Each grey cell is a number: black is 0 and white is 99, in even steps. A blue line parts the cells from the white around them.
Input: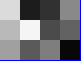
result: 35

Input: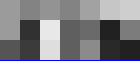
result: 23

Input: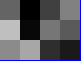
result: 65

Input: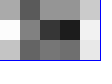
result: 39

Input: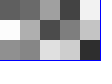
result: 52

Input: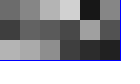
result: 66

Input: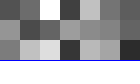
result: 75

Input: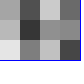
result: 49

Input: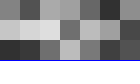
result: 22

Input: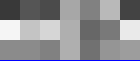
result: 54
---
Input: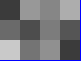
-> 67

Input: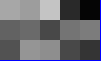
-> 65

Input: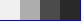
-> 67

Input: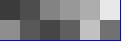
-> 75

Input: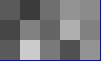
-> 68

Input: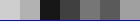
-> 69

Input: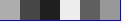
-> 67

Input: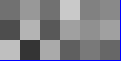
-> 74
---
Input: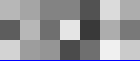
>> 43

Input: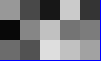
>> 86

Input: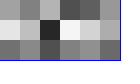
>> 50

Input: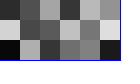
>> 43

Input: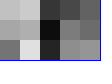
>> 14

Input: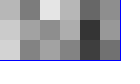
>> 51
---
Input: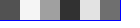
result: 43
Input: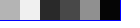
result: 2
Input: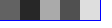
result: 86
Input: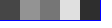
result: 18
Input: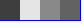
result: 38
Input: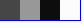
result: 98
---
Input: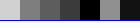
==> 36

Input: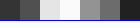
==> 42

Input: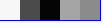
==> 54

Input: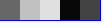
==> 40

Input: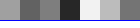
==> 49

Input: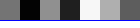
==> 45

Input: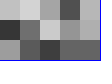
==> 58

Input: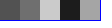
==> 43

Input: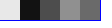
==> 41

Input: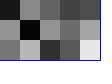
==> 42
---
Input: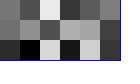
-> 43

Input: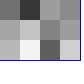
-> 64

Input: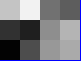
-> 19

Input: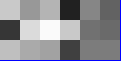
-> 21

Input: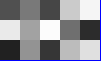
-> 91

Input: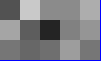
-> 64

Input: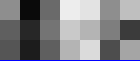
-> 37

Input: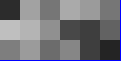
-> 74

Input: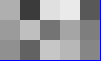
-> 60

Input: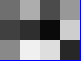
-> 25
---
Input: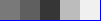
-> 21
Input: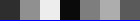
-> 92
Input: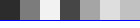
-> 94
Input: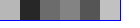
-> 42
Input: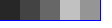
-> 40
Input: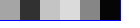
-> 76
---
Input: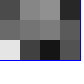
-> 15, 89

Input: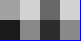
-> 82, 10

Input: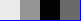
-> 41, 91

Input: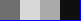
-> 6, 43

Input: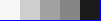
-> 10, 96

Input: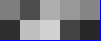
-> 52, 18

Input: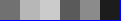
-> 11, 44

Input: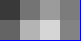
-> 48, 39

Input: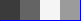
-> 60, 23

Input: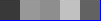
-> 38, 22
